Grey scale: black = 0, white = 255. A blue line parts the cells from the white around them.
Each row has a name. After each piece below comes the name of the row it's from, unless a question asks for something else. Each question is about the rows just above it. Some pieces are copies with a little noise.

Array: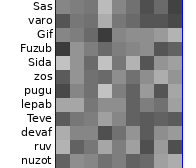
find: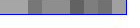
lepab
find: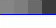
Gif
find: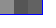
Fuzub

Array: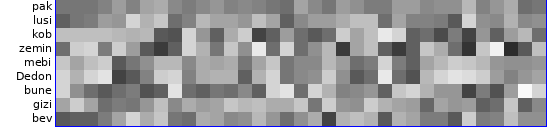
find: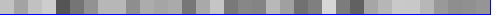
mebi
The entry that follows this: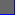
[164]
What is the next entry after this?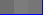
[150]
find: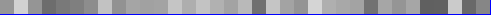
gizi
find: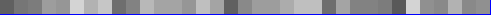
lusi
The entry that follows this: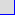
[205]
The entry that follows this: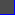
[124]

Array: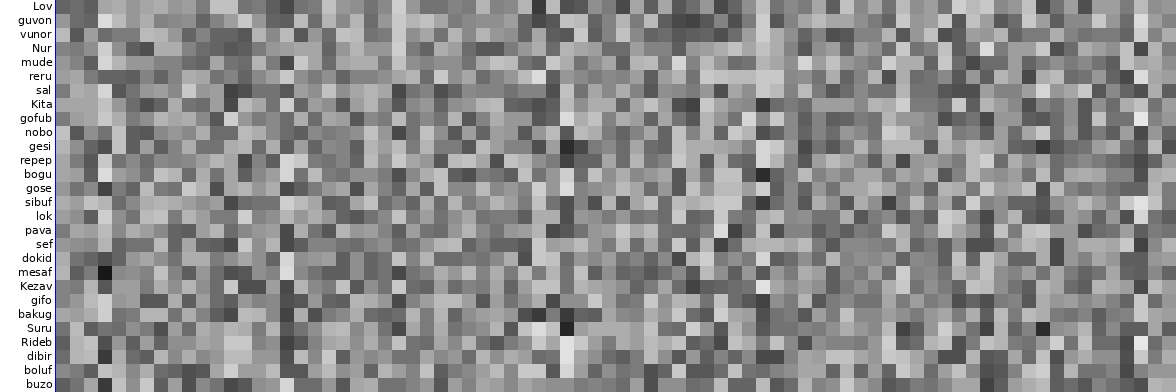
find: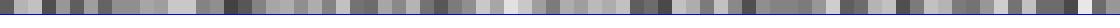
Rideb
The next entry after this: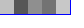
[108]

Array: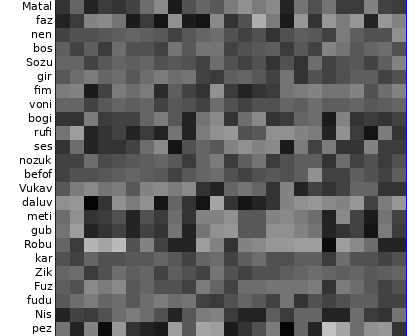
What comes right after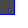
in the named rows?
[81]
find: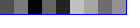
pez
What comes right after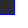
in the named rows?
[94]
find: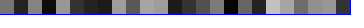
pez
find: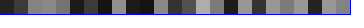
faz

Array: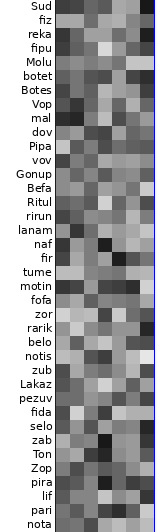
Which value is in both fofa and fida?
[125]
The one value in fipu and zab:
[154]
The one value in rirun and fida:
[125]
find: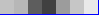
notis

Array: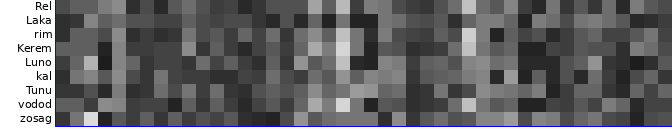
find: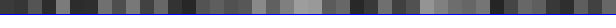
Tunu
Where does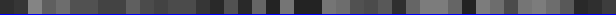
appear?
Laka
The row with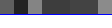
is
Kerem

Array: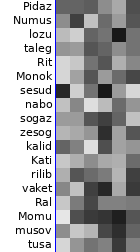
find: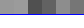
taleg
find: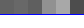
Pidaz
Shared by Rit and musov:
[199]
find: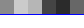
musov
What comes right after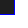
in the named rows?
[85]
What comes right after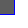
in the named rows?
[141]
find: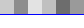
nabo

